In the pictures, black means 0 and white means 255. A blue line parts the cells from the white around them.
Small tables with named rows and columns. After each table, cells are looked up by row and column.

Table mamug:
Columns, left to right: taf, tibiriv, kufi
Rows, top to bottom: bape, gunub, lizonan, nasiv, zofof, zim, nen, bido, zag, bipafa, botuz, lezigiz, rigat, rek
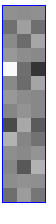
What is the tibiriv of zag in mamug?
168
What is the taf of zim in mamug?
137
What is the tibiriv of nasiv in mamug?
141
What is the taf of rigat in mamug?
141
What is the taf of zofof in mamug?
250
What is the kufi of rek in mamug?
118
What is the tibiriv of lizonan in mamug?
108
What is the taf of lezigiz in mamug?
134
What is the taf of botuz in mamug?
142
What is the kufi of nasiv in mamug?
137
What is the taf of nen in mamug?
152
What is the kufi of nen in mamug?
136
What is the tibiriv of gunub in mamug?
159
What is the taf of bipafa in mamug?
178
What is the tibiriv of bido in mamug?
147
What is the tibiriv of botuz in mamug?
137

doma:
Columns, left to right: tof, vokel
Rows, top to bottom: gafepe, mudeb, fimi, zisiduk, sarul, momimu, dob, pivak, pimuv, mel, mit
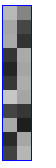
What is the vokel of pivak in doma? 54
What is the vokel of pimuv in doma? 30
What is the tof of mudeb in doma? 165
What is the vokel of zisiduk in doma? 170
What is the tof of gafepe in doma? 184
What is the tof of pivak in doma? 68
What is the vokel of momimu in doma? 172
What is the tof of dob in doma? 198
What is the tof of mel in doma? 42
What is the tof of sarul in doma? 37
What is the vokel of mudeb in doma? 70
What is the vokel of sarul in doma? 165
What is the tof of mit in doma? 65
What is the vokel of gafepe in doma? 132
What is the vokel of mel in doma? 166
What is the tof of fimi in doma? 169
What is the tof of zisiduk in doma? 53

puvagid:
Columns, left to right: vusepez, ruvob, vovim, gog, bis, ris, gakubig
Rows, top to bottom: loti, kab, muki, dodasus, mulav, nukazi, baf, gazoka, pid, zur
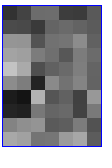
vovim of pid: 148
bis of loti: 61
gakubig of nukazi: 99
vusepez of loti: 50
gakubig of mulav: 100
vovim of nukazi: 35

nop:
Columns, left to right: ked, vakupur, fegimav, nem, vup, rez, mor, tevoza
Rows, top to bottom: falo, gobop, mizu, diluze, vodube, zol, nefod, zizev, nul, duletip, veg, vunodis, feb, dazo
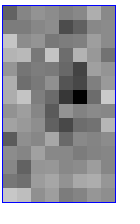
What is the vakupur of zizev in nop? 158
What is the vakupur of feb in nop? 111
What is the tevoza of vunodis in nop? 134
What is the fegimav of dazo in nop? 144
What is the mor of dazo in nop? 150
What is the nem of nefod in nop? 107
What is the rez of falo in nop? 136
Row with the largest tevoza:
nefod

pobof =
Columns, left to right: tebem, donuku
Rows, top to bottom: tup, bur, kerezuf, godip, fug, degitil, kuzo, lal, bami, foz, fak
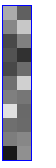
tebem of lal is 225
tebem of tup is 171
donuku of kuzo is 118
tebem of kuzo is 127
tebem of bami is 111
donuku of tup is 96
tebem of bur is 135
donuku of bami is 106
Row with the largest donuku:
degitil

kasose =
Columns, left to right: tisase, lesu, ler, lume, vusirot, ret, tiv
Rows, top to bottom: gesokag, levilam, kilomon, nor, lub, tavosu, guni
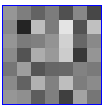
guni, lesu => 143
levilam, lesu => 36
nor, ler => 173
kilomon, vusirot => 209
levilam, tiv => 192
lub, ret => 130

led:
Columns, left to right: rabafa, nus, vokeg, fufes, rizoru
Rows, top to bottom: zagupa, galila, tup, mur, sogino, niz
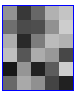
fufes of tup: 187
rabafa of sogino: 23
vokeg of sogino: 33
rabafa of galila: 111
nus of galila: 75
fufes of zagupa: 177
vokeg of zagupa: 103
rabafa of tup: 173
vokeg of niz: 144
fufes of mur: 152

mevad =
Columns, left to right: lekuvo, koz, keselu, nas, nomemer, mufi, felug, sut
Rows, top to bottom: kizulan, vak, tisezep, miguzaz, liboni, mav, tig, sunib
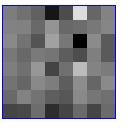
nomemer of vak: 104
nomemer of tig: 87
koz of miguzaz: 104
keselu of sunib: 109
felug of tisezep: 139
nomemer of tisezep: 119
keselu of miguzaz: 122
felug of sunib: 69
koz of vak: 129
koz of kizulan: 112
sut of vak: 134
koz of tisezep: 115
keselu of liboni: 151
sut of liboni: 123
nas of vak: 148
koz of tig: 130

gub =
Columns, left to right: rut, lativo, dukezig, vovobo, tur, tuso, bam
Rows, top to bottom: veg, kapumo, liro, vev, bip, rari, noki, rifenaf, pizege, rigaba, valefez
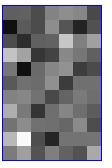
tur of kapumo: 85
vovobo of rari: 144
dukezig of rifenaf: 53
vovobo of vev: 67
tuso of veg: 135
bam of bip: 75
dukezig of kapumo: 76
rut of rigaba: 184
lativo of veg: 97
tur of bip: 146
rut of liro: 76
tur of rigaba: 115
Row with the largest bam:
valefez

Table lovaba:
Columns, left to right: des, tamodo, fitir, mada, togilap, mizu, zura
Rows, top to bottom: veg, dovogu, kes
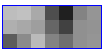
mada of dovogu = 102
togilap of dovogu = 65
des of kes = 92
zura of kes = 149
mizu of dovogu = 144
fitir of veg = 169
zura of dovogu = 147
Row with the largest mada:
kes

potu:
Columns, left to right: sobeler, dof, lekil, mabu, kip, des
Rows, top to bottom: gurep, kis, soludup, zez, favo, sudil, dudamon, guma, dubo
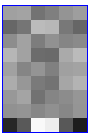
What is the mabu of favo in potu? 128
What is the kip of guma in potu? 135
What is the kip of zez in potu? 170
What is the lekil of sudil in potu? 122
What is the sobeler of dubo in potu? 39
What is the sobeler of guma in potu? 145
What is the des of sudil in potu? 179
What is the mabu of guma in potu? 144
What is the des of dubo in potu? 29
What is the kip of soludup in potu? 133
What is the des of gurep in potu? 158
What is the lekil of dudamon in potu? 114

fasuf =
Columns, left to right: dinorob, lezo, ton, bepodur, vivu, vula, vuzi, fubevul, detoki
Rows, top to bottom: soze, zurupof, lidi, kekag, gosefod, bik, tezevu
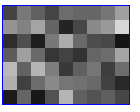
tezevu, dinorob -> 27
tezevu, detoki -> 71
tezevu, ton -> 24
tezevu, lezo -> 101
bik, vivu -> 117
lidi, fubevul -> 72
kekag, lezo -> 159
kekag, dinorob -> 92
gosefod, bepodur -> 125
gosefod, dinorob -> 185
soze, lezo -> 120
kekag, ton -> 105
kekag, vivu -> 67

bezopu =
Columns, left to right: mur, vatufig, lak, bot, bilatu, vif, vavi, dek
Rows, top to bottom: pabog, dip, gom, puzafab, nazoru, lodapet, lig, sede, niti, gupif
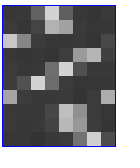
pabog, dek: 58
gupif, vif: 114
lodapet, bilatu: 59
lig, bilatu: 58
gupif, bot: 57
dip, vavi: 54
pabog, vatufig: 57
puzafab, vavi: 181
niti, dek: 53
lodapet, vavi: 54
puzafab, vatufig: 53
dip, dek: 55
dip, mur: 59
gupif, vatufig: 55
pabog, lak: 98

